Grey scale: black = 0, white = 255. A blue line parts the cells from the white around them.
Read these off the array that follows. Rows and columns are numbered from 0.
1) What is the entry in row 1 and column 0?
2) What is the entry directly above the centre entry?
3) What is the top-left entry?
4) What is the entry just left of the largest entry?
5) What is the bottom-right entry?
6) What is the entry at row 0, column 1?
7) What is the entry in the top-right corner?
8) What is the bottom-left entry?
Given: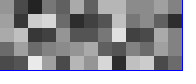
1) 160
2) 65
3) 149
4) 84
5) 107
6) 74
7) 130
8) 74

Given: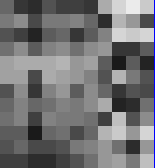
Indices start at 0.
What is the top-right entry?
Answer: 202
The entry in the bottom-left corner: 63
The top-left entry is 103
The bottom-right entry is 191
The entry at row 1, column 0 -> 121
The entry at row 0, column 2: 44
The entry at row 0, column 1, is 54
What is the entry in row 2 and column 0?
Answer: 82
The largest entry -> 235
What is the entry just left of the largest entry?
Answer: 213
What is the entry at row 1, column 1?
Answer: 140

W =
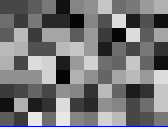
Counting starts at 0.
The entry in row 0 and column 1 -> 71
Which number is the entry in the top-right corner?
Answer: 177
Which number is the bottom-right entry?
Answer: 121
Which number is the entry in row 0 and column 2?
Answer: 92
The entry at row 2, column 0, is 92
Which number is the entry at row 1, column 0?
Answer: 110
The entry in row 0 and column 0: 71
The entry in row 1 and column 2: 121
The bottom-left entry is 92
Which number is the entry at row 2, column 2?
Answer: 59

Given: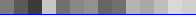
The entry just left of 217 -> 189
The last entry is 207
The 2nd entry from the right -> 217
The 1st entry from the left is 124

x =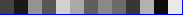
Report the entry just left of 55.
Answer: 107
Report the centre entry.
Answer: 95
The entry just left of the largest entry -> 13

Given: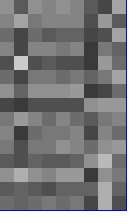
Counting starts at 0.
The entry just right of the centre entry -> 79
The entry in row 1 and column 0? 132
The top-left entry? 144
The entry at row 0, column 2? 144
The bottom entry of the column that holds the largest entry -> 99
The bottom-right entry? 79
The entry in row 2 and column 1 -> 70
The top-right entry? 164
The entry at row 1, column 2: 120
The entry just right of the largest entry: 79
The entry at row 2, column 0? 108
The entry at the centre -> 79
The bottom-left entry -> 108
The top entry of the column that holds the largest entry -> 90
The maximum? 203
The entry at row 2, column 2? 108
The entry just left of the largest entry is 79
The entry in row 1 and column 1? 164

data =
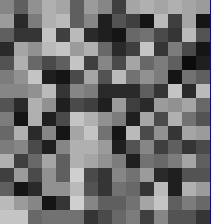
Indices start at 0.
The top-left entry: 134
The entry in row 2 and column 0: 95
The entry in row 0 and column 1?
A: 95
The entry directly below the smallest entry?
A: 114
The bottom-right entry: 53
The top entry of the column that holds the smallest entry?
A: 165
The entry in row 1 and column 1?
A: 42
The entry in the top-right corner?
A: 155
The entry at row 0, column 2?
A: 145
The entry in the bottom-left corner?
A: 196
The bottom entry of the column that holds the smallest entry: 83
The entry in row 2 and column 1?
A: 53
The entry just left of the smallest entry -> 95

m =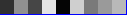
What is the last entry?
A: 185
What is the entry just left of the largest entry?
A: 70
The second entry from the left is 144

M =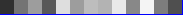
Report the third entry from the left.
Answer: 157
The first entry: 48
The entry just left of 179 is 189
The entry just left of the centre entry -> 157

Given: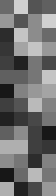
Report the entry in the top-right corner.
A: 96
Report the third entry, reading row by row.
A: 84
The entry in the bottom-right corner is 152
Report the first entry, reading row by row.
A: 106
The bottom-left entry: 175
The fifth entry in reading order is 152
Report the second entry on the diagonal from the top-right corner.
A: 140

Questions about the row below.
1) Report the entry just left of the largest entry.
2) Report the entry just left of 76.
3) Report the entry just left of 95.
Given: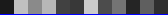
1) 56
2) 203
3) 37
